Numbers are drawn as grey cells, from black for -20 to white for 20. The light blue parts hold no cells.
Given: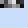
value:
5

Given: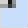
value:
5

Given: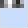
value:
-4

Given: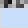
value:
-7

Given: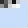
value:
13

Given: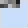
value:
10

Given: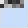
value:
-2

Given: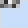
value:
5

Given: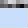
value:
-12

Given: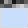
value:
9
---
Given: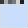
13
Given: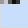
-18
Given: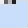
9
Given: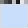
16
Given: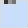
4
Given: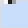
-15
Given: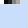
0
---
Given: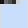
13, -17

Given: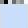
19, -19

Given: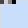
13, -19

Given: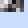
17, -17

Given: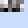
18, -20

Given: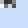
19, -13

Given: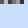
10, -12

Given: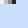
18, -14

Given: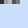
9, -13

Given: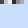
17, -13
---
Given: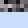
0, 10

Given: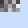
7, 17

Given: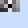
-19, 17

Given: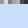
6, 14

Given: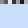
-12, 16

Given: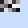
-19, 19

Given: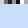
3, 19
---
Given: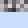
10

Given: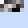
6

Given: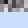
-3

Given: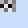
12

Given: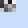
-16

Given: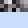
3

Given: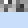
4

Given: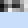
8

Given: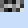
5

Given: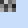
-3
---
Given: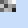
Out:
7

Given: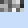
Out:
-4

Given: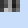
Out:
-8

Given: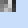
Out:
6

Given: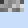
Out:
-3

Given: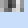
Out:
14
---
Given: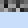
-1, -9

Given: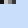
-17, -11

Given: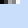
-19, 19

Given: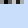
3, 7

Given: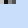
11, -7

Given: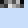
-17, -9
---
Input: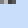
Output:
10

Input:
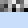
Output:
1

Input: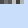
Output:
-2

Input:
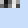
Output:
-17

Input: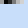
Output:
-19

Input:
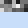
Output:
-10

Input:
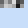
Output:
8

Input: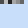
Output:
10

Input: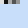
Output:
-17

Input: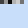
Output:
4
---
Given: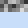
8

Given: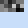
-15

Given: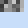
1

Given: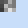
7

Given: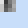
-1

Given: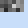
-2

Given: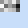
7
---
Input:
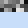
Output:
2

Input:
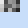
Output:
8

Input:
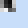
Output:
-6

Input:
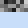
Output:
-6

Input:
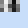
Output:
2

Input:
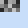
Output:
-4

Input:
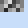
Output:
4

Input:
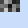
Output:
-11
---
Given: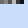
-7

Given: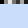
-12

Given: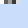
5

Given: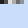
-3

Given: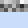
-7

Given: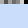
-3

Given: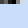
-10

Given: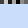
-10
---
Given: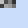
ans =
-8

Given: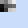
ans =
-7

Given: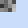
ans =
-4

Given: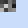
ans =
12

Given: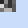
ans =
-6

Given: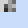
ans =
-7

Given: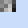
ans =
-2

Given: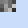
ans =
5

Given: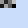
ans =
-14
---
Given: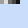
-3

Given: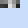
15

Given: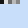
-3

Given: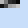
5

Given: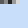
-14

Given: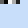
19

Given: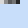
-6

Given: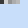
3

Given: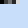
-2

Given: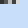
10
